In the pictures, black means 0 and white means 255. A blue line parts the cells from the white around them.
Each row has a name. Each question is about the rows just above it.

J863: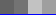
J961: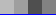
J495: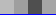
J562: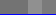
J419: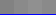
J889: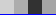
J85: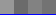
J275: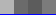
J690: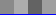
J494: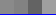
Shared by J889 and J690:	[173]
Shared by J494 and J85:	[130]
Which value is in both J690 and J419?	[138]

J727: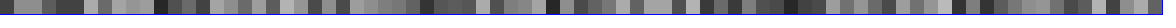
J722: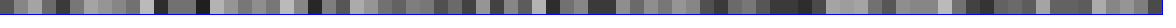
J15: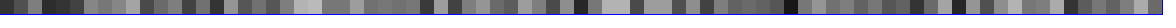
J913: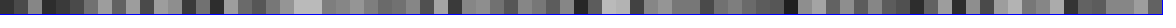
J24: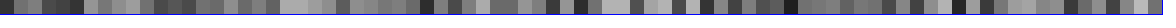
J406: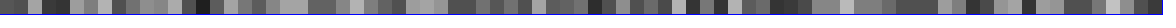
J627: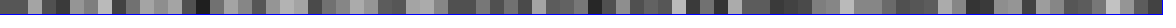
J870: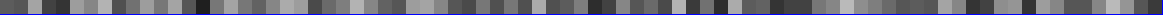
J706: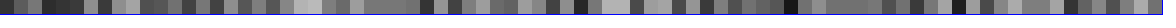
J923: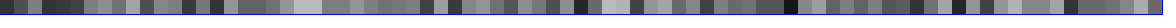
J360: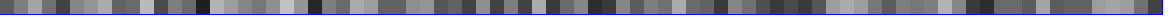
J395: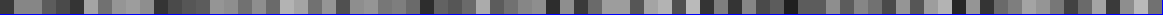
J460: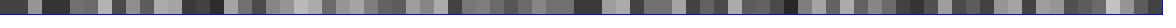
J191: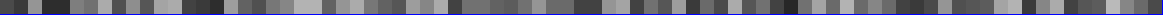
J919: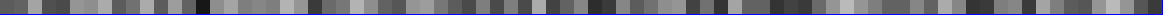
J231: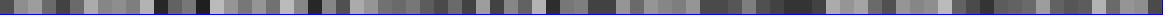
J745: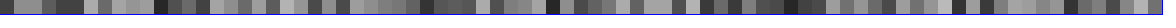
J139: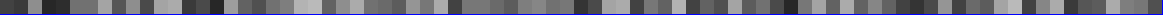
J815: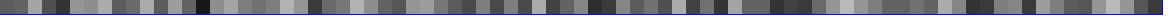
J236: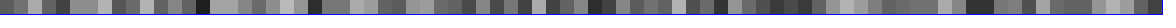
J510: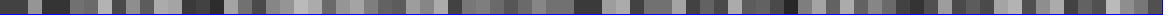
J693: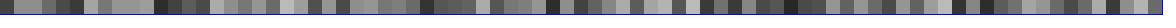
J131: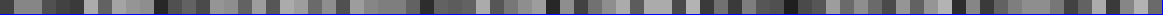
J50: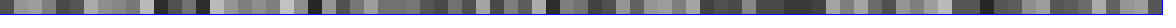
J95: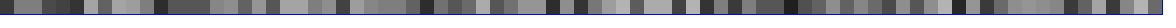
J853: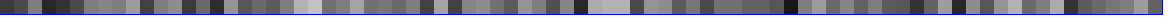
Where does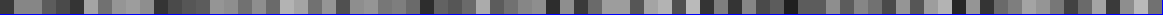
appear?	J395
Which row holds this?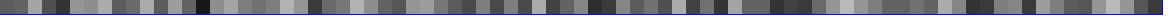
J815
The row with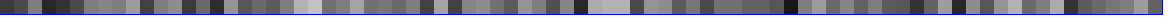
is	J853
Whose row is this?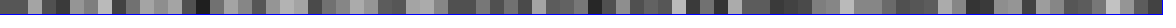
J627
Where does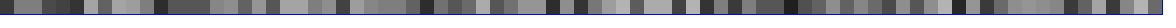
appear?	J95

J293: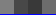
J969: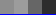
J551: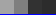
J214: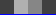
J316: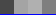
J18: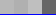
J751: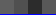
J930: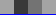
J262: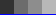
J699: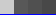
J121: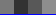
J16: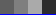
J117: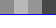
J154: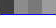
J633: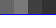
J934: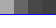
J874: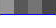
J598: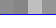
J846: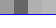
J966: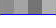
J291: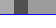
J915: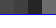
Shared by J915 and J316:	[72]
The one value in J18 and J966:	[176]
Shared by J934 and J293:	[72]
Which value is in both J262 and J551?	[50]
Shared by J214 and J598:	[134]
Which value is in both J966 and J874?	[115]
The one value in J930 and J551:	[164]

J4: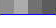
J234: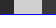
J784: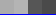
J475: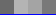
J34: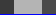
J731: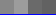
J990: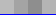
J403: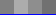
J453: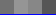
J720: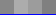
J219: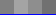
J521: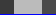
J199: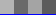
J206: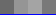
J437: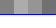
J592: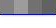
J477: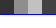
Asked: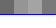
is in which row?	J206
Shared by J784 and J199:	[180]
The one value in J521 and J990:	[187]
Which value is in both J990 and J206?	[164]
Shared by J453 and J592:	[113]
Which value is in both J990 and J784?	[180]

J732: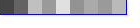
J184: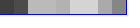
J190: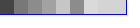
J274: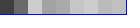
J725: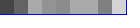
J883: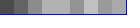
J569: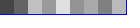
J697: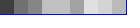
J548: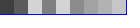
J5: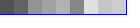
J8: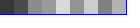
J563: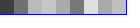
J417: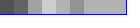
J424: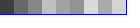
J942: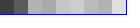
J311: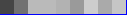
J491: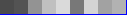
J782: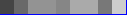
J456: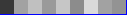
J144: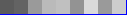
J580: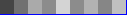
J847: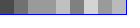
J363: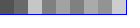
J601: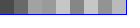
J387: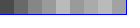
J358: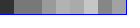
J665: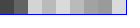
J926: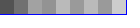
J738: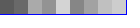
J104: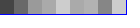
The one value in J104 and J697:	[134]
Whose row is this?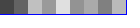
J569
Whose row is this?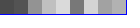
J491

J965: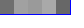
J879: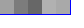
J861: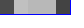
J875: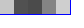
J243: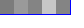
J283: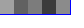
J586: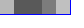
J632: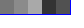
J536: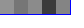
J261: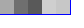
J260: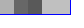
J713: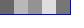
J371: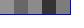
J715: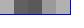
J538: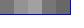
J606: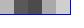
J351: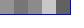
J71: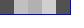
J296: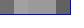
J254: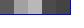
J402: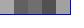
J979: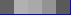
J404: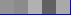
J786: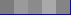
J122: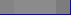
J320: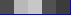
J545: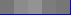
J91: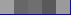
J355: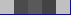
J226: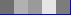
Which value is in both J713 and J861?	[184]
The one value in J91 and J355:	[89]
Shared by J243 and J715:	[154]

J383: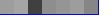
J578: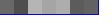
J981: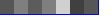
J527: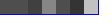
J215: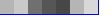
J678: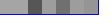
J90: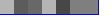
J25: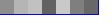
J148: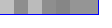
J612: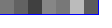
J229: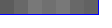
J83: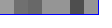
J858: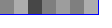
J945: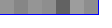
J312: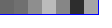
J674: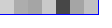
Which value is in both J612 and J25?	[98]
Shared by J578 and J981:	[92]

